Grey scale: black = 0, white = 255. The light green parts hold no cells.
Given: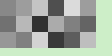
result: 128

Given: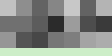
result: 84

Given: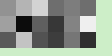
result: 195

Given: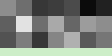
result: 125

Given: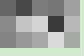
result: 151

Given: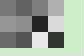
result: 85

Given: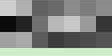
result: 168
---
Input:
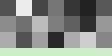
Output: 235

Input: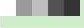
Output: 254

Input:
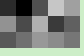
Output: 198

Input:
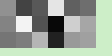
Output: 243

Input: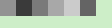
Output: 203

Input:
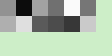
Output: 250

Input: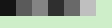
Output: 191

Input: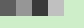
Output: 192
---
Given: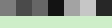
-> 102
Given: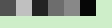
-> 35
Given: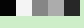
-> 134
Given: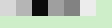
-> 11
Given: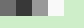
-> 153
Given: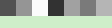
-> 251
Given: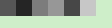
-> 123
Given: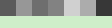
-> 110
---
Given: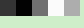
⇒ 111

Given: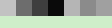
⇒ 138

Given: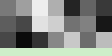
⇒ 114

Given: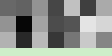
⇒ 133

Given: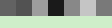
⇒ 121

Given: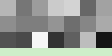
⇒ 134
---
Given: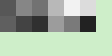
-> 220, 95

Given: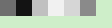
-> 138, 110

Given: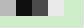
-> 234, 186

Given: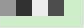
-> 77, 151

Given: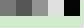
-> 4, 120

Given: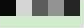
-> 36, 9

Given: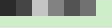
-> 114, 42

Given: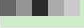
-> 203, 103
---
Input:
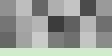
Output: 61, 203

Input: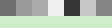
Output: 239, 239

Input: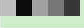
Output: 162, 190

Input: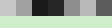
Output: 39, 198

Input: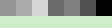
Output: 107, 213

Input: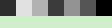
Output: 60, 225

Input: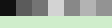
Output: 211, 211

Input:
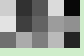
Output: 99, 227
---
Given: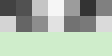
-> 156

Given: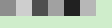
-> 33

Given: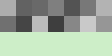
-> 83

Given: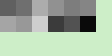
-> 125

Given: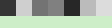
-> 39

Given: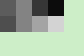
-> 78

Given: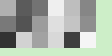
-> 190

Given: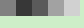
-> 209

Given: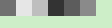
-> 92

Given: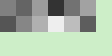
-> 114
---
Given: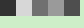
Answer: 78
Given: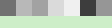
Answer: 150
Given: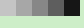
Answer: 22
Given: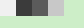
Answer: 200
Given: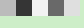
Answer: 223
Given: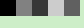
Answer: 96
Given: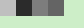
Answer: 100
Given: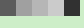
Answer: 49
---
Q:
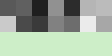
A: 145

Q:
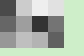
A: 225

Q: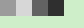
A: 47

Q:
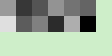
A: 147

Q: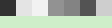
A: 146

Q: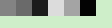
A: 220

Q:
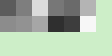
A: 119

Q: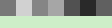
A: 166

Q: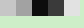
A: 58

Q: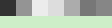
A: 221
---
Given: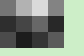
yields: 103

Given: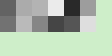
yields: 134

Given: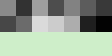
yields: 218

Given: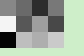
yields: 158

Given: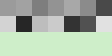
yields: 189

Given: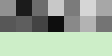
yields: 67

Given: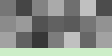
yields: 82

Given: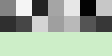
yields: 212
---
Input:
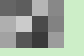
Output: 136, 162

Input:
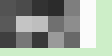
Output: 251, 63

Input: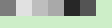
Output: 84, 124

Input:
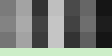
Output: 21, 117

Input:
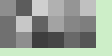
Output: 192, 112

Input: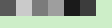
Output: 60, 88

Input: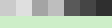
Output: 47, 203

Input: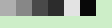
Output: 8, 174

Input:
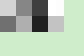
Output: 253, 111
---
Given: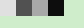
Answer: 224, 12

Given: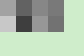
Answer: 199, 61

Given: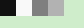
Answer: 249, 16

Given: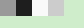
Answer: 248, 31

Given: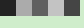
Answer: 197, 34

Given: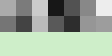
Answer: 237, 23

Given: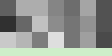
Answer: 222, 48

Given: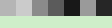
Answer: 203, 24
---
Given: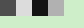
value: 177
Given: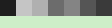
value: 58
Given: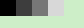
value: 216
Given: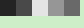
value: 105
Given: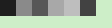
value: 66
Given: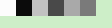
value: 122
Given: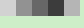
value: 181
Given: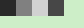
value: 71
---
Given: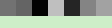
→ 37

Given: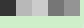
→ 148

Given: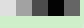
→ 101

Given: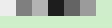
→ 100

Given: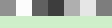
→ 175

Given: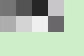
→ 173

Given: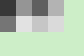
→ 117

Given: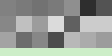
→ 143

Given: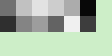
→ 172
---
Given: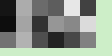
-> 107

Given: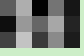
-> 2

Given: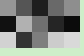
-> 30

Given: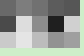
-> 113

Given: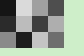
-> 160

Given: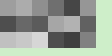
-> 143
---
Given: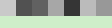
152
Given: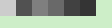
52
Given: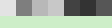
86
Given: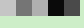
74
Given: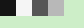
184
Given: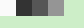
149
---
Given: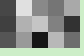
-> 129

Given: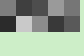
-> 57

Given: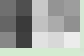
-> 171

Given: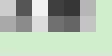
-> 100

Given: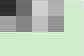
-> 190

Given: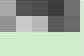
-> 90
